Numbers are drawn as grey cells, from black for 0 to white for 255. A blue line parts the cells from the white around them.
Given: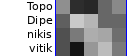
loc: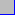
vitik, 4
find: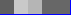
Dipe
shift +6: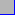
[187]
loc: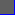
Dipe, 1
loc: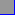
vitik, 3

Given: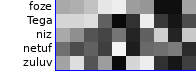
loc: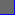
netuf, 7
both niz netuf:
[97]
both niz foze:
[169]
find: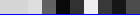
Tega
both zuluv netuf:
[63]
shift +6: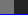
[123  42]
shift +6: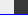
[244  62]

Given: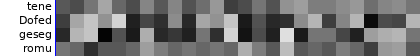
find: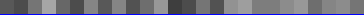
tene
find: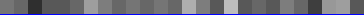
romu
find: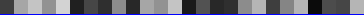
Dofed
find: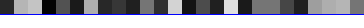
geseg
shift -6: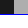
[ 20 168]

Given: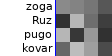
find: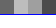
kovar
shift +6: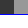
[ 61 158]
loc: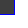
Ruz, 4
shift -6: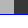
[176  49]
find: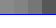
zoga

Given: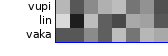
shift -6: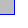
[183]
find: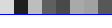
lin
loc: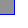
vupi, 7
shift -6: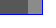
[ 81  81 133]
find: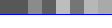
vaka
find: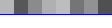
vupi

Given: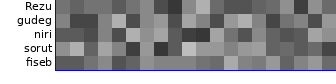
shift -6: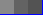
[131  93  77]
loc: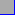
fiseb, 13
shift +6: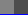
[137  83]
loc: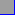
sorut, 15
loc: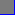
fiseb, 15
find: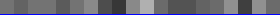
Rezu

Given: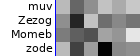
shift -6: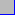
[180]
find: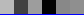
zode
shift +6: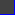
[71]

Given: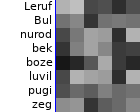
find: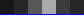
boze
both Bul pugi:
[114]
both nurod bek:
[163]
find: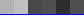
Leruf
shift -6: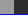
[150  40]
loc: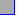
boze, 4
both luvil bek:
[163]

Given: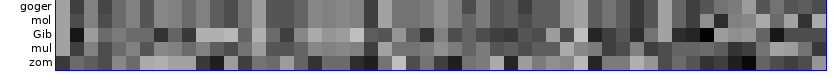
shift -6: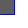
[87]
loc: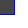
goger, 4

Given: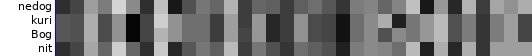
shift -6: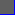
[89]
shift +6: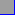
[164]

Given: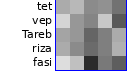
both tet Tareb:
[171]
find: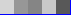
vep

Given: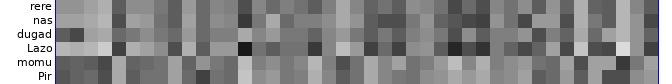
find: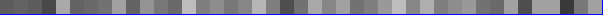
momu
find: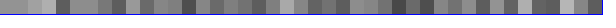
rere
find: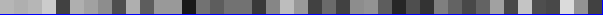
Lazo
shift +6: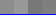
[147 159 126 133]

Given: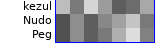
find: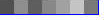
Nudo
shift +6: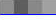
[148 100 142 167]
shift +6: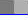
[127 181]
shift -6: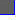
[88]

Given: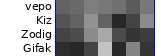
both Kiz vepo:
[98]
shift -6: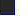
[33]
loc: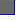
vepo, 2
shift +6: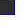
[52]
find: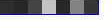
Gifak
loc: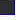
Gifak, 1

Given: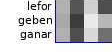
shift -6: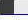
[ 53 228]
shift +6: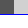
[ 91 215]
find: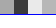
geben
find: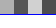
lefor
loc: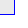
geben, 3
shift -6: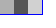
[170  79 203]

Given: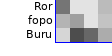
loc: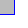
Ror, 4
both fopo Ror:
[227]
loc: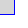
Buru, 1
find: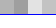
fopo
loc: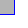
fopo, 1

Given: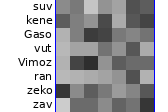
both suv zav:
[139]
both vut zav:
[115]
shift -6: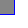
[127]
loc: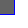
zav, 5
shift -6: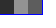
[ 40 141  87]
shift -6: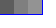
[ 87 121 141]
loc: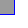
zeko, 5

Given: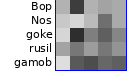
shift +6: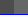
[ 83 109]
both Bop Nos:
[170]
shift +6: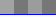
[169 125 162 125]
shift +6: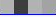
[184  67 184 169]

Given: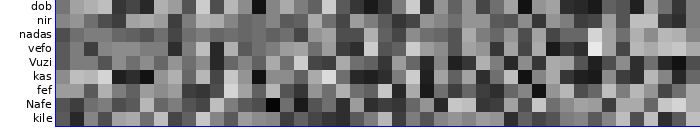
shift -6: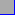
[164]
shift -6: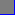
[119]
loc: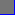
dob, 1

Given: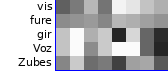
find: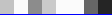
Voz
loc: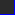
gir, 8
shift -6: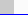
[196 245]
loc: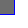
Zubes, 3
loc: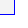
vis, 5

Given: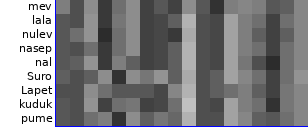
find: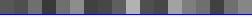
nasep
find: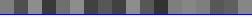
mev
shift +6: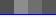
[ 85 147 117  93]
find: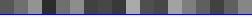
nulev
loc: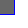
pume, 9

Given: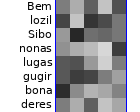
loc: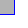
bona, 3
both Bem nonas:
[173]

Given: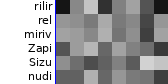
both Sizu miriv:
[143]
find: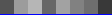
Zapi
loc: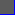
Sizu, 6

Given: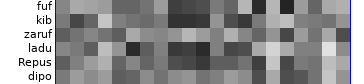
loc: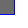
kib, 7
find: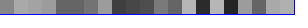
fuf
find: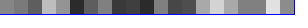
ladu
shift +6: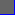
[107]
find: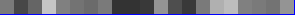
kib
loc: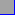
fuf, 3
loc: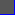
dipo, 18

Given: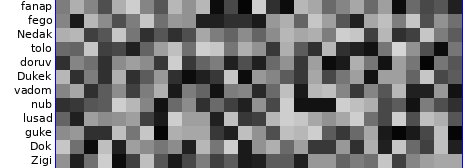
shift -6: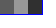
[ 86 146  42]
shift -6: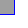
[153]
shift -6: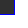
[42]
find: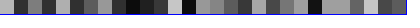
Dukek
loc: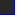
vadom, 15
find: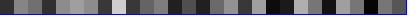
doruv

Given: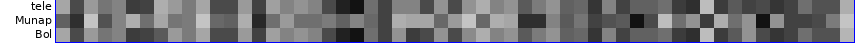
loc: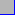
Bol, 57
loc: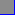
Bol, 30
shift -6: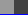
[148  60]
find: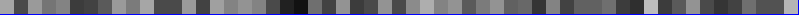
Bol

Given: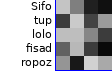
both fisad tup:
[60]
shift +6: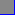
[141]
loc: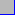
fisad, 2
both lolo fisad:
[60]
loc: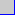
tup, 2
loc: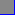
lolo, 3
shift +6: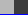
[190  66]

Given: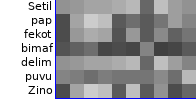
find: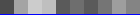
pap
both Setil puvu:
[184]
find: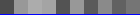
fekot
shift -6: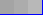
[158 166 178]

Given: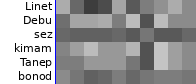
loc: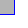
kimam, 6
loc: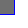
Debu, 1
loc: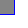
kimam, 1

